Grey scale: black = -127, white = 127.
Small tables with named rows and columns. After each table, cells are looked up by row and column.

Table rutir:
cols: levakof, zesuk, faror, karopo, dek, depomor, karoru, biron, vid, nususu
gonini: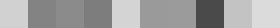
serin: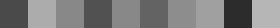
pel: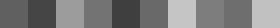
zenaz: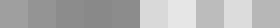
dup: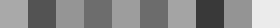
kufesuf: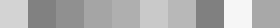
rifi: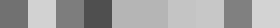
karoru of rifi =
68
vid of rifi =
0
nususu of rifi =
83
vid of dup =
20
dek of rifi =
53
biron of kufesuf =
0
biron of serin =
32
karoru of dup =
36
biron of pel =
-2
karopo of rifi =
-48
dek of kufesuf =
47
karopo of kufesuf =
37
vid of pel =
-17
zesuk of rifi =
82
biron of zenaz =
60
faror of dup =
21
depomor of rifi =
53
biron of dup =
-70

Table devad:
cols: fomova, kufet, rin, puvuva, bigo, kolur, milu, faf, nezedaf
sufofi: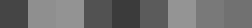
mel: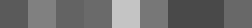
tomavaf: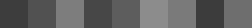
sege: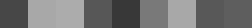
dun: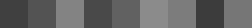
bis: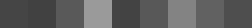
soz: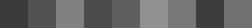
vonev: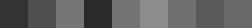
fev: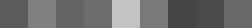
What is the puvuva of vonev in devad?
-84
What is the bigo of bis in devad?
-60
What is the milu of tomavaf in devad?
-5
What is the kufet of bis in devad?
-62
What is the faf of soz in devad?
-66
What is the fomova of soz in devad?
-69
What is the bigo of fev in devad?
67
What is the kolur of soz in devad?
18
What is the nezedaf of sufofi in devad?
-14
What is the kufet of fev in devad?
0
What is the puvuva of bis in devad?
26
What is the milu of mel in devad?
-54

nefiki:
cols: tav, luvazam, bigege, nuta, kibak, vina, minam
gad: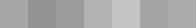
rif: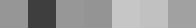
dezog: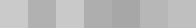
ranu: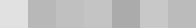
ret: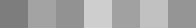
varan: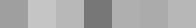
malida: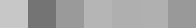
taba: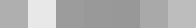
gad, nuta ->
50
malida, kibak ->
47
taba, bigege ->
28
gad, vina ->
36
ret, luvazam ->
35
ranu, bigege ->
64
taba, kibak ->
24
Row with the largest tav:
ranu

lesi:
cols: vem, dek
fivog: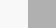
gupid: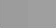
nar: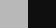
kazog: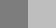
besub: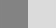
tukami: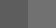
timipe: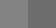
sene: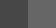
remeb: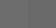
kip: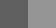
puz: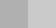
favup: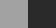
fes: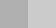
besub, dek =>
91
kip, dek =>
21
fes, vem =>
47
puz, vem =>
48
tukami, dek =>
-14
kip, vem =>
-32
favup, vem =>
34
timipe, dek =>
-18
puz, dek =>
74
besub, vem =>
3
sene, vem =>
-56
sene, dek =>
-25
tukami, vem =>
-34
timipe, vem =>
3

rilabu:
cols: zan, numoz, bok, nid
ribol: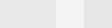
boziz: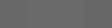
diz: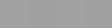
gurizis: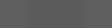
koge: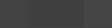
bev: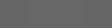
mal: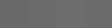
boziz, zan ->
-23
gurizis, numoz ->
-35
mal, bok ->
-18
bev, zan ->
-26
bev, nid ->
-26
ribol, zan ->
105
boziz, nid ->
-24
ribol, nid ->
102
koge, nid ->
-58
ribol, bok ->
116
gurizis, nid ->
-32
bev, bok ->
-24
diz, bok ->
34
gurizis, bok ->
-35
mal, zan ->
-22
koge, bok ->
-64
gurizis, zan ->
-32
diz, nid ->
32
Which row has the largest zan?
ribol

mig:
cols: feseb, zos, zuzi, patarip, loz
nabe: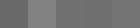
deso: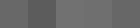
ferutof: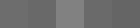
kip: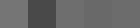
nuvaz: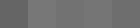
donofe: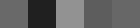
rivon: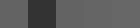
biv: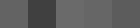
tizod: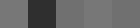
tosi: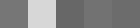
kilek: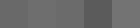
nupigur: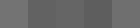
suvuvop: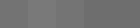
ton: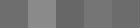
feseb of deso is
-23
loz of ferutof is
-26
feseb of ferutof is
-18
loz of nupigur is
-16
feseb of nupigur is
-12
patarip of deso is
-16
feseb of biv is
-28
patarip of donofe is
-34
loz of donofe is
-24
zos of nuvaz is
-8
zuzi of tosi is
-24
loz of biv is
-35
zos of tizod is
-80
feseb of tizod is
-8
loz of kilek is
-12

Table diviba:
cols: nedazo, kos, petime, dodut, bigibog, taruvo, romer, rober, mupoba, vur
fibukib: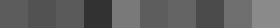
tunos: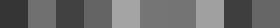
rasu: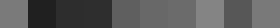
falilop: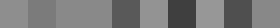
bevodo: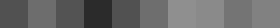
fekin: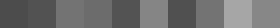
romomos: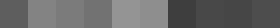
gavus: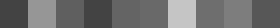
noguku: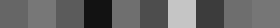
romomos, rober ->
-55
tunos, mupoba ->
-65
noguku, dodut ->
-109
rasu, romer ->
-20
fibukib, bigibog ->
-6
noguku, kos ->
-8
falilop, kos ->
-4
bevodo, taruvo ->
-17
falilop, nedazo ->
14
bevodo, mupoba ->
-11
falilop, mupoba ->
-48
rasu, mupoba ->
-40
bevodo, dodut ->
-84
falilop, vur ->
8
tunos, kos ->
-15
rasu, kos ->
-95
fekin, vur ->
7

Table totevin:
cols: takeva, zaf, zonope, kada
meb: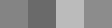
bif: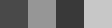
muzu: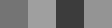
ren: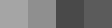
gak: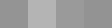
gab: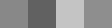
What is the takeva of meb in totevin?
4
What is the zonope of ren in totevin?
-54
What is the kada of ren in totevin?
-36
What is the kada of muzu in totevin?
20
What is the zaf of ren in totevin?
15
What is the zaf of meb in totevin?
-21
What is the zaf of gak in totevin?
52
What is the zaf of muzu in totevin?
31
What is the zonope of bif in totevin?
-70
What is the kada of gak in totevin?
19
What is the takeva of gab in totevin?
8
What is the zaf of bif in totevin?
22
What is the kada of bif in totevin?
71
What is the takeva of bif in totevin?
-54
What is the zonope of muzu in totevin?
-67
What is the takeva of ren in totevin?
37
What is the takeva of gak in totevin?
20
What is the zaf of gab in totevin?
-30
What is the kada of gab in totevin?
14

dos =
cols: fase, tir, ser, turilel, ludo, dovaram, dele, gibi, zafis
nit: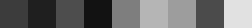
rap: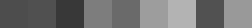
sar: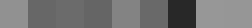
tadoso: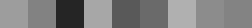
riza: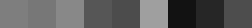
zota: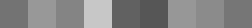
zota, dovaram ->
-41
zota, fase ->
-12
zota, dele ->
23
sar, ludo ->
3
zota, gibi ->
11
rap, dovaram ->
29
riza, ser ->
8
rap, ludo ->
-21
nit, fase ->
-67

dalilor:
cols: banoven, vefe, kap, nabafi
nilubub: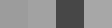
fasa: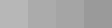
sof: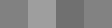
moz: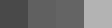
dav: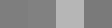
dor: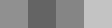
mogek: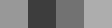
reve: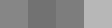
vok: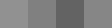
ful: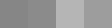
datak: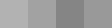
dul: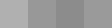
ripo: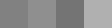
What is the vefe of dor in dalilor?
-27
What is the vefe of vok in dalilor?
0
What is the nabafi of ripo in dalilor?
48
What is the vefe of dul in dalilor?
24
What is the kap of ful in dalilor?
53
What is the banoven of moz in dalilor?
-54
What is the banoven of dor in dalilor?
16
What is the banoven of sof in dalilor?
1
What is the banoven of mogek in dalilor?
24

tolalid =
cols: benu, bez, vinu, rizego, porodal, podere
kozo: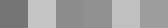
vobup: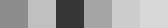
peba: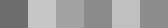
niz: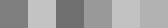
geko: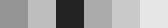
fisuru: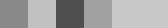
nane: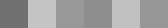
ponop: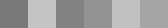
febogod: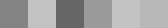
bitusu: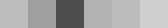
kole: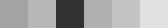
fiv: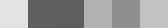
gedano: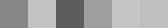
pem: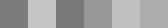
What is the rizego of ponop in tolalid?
19
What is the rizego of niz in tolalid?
25
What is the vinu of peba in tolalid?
35
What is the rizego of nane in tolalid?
14
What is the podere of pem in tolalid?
44
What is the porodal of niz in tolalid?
66
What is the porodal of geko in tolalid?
73
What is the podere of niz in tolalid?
50
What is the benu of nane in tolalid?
-14
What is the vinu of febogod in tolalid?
-25
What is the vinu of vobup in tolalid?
-73
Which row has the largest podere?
geko

